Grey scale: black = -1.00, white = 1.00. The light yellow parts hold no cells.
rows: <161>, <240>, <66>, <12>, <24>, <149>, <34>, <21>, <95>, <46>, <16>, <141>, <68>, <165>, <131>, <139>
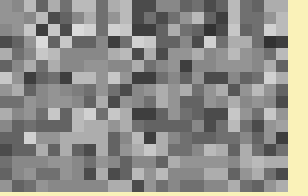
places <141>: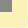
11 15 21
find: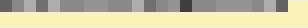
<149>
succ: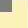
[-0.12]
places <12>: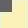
2 5 7 8 14 15
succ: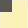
[0.16]
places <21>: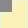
4 6 12
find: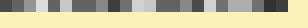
<12>

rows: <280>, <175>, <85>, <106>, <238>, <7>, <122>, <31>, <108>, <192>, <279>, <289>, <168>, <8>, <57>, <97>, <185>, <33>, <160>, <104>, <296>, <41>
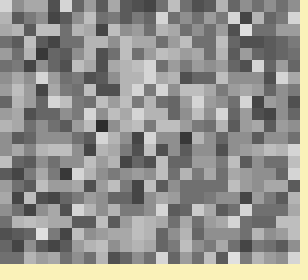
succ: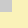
[0.32]
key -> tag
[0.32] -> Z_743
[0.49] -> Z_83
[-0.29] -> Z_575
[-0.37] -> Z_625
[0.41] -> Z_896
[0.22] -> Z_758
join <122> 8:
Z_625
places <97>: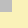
4 10 13 20
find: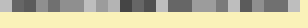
<8>
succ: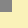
[0.41]
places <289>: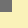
7 25
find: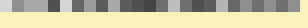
<280>

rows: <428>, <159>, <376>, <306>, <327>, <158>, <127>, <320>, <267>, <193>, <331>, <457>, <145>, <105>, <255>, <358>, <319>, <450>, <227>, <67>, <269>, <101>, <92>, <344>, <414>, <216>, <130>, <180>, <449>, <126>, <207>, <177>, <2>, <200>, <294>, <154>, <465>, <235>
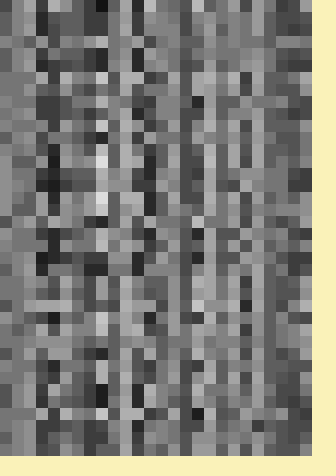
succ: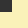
[-0.08]
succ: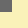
[-0.35]
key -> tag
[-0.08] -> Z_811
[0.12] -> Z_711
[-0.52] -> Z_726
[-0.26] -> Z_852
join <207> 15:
Z_711
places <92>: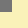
5 6 10 11 21 24
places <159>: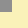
3 13 18

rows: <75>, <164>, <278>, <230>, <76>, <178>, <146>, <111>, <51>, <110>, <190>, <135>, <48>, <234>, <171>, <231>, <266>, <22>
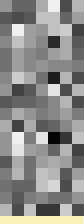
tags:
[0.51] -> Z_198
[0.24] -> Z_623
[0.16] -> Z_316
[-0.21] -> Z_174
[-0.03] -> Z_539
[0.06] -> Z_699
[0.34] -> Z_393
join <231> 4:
Z_198
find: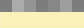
<110>
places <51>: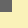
2 3

